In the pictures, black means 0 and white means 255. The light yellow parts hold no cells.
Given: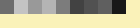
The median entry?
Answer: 109
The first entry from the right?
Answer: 24
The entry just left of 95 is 81

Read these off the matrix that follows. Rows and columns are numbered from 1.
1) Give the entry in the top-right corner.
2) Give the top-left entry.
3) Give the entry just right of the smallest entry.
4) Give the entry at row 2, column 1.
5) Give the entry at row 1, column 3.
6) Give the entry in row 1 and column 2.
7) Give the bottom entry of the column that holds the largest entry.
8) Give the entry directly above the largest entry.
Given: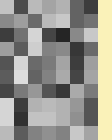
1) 61
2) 194
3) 137
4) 137
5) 186
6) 76
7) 92
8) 213

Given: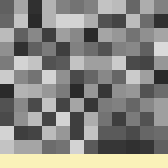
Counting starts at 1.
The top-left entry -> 96
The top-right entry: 129
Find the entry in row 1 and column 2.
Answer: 165
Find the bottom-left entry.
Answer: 195
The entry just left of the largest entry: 96
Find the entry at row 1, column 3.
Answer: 48
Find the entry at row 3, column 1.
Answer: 187
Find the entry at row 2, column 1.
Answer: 102
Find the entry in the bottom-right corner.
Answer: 96
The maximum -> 218
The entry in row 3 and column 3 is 136
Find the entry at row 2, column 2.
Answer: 195
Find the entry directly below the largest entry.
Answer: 151

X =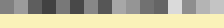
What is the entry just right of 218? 142
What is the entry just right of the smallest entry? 120
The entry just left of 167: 86

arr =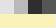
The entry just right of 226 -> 185
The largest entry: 226

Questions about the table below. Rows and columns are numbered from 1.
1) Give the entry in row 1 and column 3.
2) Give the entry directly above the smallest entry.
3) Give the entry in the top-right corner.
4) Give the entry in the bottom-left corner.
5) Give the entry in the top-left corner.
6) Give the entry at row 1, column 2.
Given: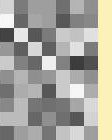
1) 158
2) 224
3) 143
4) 103
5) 210
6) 123

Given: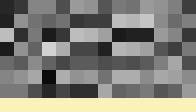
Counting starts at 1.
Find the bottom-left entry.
121
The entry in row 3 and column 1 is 189
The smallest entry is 11
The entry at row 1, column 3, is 133
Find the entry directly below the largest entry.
99
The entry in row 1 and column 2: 55
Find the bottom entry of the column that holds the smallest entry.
39
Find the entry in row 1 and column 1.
39
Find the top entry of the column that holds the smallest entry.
133
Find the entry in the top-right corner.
62
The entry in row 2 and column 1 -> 33
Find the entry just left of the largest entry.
99
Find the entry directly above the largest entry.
27
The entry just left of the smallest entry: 167
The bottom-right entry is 154
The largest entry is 210
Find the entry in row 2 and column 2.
146
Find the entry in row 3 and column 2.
47

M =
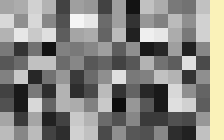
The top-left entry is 165
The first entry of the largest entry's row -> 216
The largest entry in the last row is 209
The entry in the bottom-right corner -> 193
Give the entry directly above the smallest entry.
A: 51
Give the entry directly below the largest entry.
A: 165
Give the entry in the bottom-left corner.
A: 187
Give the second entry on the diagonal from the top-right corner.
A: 143
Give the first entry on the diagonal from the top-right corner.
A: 193
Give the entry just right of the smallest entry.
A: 151
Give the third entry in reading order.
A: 209
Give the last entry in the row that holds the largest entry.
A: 209
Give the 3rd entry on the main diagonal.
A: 201
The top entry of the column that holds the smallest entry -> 159
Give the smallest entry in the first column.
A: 66
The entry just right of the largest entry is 231
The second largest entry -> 239
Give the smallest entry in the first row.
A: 19
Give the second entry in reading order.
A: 172
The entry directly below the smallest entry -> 81
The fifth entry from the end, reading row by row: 81
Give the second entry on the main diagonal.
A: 143
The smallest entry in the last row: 33

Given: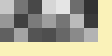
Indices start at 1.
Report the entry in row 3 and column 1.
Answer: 96
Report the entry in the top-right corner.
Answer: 50
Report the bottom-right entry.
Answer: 179
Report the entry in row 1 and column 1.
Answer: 200
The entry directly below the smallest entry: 58
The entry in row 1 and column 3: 72

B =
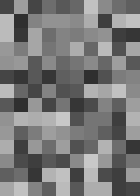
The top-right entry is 95
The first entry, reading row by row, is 69
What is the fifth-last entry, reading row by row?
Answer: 88
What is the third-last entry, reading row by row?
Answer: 173
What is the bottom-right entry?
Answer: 69
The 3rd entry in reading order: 69
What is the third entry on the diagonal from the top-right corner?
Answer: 146
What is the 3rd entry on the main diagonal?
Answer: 166
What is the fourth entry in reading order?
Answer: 109
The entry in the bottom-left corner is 166
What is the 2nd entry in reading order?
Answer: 158
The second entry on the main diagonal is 47
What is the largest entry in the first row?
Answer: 193
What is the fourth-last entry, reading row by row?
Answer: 173

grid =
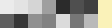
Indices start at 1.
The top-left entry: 235
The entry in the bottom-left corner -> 95
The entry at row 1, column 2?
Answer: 227
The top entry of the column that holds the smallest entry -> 43

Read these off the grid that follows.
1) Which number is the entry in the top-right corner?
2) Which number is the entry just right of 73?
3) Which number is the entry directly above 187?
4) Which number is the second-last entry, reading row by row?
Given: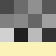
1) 88
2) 108
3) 102
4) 187

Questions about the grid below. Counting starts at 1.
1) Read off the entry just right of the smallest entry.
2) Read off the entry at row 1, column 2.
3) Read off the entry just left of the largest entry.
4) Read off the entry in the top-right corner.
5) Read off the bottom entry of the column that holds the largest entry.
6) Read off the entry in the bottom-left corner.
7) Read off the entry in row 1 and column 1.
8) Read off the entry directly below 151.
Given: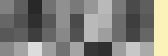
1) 114
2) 94
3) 164
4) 94
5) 220
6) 136
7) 129
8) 185
